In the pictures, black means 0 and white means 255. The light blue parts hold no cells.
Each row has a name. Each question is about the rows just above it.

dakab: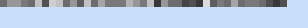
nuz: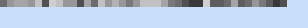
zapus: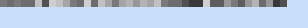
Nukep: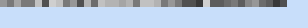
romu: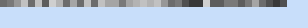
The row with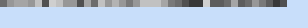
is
nuz
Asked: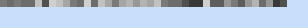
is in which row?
zapus
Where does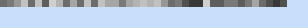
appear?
romu
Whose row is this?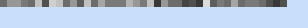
dakab

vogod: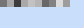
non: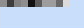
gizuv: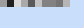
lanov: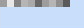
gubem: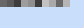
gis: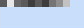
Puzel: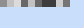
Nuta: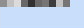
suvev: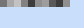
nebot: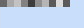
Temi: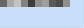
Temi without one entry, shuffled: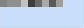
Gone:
[76]
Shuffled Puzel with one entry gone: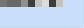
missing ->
[206]

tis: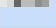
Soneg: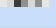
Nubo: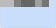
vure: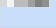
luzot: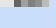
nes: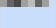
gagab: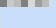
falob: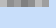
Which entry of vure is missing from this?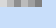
[244]
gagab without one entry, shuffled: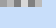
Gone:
[201]
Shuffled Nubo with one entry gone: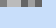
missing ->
[116]

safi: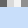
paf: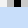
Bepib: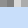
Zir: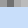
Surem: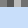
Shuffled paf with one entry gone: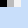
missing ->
[201]
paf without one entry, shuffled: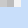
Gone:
[1]

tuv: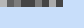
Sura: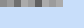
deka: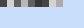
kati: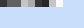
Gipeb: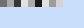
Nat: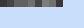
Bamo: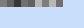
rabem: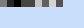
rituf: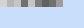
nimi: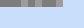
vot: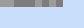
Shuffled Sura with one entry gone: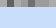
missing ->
[141]
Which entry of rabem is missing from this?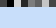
[83]

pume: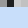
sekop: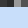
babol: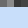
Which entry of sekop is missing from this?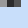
[56]
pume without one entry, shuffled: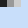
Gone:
[193]
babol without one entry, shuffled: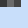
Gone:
[139]
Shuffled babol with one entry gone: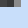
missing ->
[107]
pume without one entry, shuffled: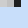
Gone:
[153]

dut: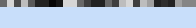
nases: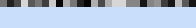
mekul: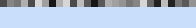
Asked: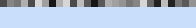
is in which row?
mekul
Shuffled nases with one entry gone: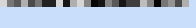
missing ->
[201]
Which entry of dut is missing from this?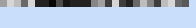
[46]
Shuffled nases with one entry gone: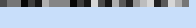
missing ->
[201]

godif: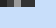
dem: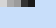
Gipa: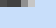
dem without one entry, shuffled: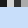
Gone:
[156]
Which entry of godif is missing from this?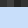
[156]
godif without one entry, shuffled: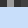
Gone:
[37]
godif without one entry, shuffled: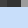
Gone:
[37]
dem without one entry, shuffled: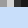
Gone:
[171]

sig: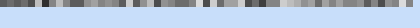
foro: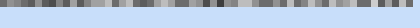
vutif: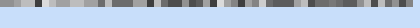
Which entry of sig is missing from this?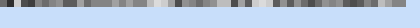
[174]
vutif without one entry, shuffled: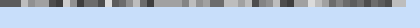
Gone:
[120]

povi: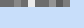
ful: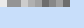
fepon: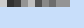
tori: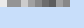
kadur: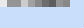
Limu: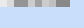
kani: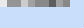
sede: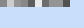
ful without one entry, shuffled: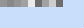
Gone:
[176]
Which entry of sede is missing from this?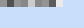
[109]
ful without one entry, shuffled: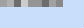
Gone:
[234]
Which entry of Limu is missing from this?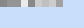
[218]
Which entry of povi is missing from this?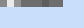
[124]

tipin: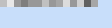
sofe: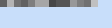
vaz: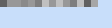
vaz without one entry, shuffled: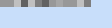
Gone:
[138]
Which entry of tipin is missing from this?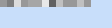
[208]
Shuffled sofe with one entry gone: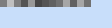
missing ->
[180]

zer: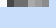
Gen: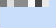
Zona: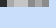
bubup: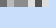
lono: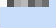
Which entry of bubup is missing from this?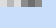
[84]
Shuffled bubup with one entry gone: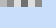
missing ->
[84]
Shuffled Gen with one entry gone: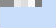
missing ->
[72]
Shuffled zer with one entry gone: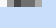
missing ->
[140]
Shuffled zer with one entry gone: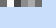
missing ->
[156]
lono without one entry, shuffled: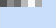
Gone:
[97]
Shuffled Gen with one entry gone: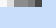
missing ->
[233]

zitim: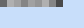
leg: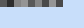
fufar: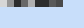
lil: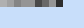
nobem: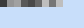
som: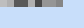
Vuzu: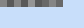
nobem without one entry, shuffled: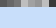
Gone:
[73]
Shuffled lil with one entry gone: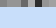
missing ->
[73]
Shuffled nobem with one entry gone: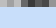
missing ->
[118]
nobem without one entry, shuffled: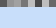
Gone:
[58]

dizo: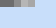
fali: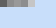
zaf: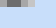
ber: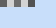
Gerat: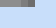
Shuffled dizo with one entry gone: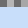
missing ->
[141]
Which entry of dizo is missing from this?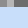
[167]
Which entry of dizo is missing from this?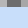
[141]
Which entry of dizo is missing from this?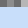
[167]
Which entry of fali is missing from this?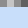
[153]
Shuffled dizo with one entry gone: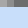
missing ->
[182]

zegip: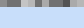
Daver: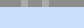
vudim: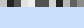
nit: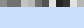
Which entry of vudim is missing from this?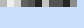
[226]
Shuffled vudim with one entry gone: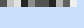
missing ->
[210]
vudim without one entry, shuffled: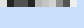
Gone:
[97]

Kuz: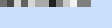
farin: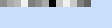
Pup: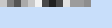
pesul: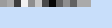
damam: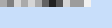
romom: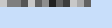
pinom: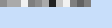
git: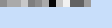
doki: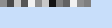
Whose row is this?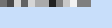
Kuz
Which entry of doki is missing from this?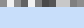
[18]
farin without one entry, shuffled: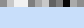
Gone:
[184]
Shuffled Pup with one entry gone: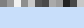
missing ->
[226]
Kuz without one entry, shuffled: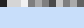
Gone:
[114]
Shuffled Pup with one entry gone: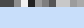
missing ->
[226]

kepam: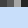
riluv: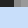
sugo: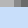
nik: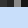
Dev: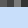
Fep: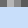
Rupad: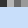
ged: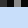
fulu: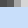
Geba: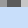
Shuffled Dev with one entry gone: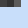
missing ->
[123]
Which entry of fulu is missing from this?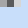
[77]
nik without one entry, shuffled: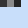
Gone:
[22]

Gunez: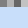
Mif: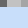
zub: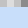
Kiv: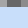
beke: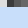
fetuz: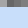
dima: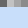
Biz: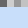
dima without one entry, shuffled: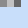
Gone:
[165]
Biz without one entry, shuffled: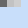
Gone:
[152]
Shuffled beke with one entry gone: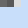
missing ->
[59]
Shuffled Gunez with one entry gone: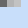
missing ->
[127]
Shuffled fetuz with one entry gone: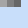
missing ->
[115]
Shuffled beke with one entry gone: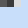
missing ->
[103]
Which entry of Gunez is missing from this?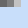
[180]

